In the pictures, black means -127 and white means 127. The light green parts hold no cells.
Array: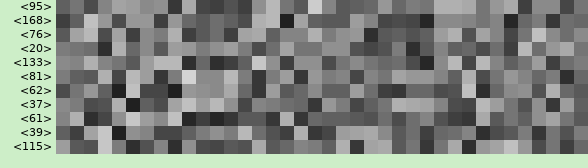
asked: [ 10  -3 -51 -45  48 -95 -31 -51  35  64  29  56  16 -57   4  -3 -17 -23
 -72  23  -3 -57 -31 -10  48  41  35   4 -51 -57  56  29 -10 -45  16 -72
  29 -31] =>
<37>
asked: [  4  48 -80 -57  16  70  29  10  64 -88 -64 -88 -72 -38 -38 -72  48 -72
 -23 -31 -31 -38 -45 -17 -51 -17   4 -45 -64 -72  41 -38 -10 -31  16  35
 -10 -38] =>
<61>
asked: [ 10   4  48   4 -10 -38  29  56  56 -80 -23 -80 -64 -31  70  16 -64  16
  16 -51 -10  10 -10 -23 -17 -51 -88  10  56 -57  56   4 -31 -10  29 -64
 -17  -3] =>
<133>
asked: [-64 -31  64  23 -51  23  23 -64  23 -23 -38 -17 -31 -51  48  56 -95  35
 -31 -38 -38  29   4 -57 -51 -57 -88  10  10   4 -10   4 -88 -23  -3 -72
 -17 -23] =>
<168>

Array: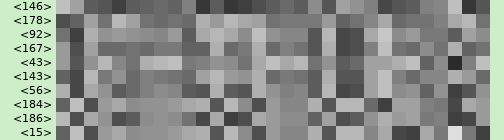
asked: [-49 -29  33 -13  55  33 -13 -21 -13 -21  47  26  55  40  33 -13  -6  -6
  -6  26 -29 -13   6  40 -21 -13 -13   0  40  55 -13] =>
<178>
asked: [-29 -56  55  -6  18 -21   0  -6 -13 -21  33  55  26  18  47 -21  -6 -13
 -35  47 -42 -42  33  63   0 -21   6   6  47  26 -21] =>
<143>

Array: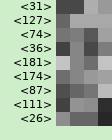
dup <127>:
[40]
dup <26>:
[-25]
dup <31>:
[-55]
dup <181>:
[67]
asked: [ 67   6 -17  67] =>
<181>
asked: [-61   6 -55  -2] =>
<36>

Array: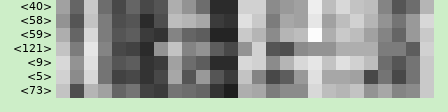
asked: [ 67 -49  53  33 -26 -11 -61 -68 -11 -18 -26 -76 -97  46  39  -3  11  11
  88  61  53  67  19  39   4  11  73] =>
<73>
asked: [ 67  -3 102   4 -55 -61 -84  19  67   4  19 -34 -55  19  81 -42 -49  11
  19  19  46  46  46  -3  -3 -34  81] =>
<121>
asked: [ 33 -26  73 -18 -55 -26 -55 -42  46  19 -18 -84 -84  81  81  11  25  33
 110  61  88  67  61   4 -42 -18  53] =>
<40>

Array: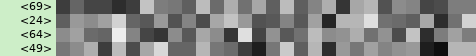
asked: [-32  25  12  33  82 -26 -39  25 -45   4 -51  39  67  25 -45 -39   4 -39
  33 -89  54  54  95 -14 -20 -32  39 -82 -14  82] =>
<24>
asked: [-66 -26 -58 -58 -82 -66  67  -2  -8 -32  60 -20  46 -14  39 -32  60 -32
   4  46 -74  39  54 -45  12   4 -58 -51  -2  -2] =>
<69>
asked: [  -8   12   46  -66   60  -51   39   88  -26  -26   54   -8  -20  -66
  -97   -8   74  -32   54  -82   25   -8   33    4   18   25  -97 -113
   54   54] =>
<49>

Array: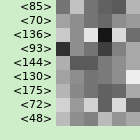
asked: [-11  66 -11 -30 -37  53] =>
<85>
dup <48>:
[59]
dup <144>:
[-37]
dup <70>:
[14]

